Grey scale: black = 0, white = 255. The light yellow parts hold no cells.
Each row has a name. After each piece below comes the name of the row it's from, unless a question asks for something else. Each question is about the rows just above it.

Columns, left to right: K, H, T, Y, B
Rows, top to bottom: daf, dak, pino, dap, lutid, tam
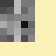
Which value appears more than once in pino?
[133]
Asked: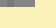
pino
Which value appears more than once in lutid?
[120]
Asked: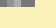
lutid

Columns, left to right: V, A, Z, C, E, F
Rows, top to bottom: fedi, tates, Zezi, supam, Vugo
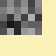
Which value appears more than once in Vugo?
[164]
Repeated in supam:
[95]
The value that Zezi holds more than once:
[54]
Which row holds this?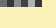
Zezi
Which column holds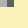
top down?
E
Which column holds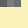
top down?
V
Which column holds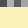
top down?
E

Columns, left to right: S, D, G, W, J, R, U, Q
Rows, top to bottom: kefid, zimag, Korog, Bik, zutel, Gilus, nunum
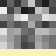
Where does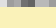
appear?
zutel
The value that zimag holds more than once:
[68]

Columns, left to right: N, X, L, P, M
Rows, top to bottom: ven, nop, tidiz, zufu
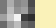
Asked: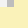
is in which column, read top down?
L
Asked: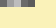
zufu

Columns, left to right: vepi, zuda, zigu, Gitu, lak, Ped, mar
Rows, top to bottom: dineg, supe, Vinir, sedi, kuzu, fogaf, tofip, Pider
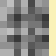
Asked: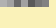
supe
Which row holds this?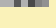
Pider

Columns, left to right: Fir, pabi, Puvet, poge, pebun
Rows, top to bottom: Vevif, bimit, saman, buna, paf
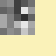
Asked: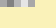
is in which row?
buna
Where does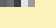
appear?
bimit

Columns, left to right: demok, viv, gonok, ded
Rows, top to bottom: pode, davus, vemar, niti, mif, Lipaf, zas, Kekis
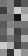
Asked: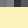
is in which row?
pode
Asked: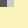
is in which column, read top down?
demok
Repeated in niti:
[117]
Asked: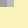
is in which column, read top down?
ded
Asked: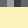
mif
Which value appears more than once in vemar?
[117]

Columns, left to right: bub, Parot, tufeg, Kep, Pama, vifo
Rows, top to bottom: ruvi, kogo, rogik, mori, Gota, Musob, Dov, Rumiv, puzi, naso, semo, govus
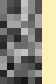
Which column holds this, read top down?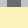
Kep
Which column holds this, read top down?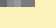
Pama
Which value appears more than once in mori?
[165]

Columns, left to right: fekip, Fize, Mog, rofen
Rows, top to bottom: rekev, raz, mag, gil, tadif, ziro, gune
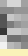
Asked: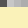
mag
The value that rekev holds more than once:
[214]
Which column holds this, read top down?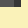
fekip
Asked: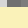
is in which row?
ziro
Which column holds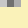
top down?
Mog
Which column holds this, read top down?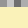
Mog

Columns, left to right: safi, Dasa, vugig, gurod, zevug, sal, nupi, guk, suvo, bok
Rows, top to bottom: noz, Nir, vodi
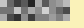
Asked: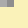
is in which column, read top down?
sal
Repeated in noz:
[89]
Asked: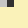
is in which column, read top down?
vugig

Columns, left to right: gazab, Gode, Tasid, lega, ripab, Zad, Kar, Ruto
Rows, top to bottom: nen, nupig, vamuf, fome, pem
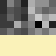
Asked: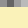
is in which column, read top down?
Kar
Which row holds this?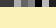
fome
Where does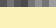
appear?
pem

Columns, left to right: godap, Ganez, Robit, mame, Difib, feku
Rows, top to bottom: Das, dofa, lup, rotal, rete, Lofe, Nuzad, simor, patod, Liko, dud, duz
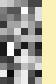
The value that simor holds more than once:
[26]
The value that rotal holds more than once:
[163]
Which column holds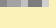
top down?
Difib
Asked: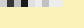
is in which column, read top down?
mame
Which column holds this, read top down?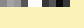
Ganez
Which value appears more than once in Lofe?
[193]

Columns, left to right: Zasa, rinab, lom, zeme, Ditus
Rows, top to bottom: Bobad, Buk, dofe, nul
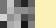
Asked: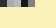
nul
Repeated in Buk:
[144]
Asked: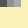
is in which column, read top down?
lom
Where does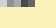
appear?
dofe
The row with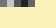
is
Bobad
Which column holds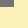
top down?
Zasa

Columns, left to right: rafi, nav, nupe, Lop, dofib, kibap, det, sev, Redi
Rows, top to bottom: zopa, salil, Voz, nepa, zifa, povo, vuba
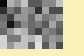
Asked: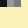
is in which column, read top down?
nav
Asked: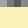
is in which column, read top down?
det
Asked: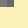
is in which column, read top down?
rafi

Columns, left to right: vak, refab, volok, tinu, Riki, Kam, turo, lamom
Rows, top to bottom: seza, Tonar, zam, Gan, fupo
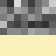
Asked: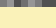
zam
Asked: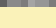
fupo

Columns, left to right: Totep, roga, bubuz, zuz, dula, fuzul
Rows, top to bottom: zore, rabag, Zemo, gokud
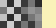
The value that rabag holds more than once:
[118]
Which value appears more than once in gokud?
[57]
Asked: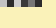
zore
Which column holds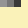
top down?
dula
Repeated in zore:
[44]
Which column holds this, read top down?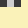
bubuz

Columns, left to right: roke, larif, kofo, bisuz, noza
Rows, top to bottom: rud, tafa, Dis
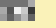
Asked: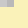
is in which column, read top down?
bisuz
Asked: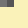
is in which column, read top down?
larif
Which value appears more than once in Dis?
[99]
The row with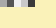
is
tafa
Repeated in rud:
[115]
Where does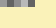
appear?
Dis
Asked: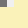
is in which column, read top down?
kofo

